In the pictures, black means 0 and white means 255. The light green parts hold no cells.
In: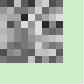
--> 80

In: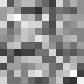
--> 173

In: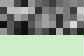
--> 135

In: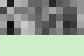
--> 134

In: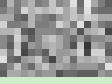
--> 124

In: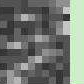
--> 143
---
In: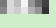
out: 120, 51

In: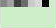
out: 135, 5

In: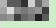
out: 178, 90

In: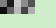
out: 127, 173

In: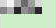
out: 215, 39

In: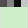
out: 79, 197

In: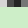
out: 213, 118

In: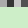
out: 171, 81

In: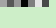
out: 164, 72

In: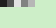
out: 31, 182
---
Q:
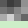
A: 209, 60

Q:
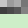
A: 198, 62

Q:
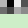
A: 236, 5

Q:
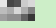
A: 230, 55

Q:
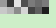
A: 228, 29

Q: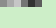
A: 198, 50

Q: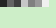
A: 240, 36

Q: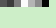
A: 251, 4

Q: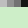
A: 190, 20
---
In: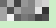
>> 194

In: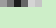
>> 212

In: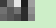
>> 29

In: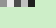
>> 192

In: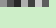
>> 203

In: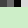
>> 6

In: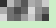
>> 156
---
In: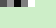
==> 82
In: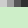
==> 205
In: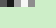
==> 88
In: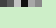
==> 65
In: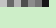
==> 195
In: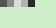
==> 82
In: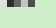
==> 224
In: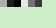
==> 174
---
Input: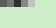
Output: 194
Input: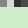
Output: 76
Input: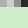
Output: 43
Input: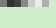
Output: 175
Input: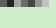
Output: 194
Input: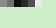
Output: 235
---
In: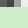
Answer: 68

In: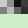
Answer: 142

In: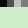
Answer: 82

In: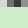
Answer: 113

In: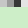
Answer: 154

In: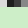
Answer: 31

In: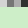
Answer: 118

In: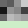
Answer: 91

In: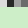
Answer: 40
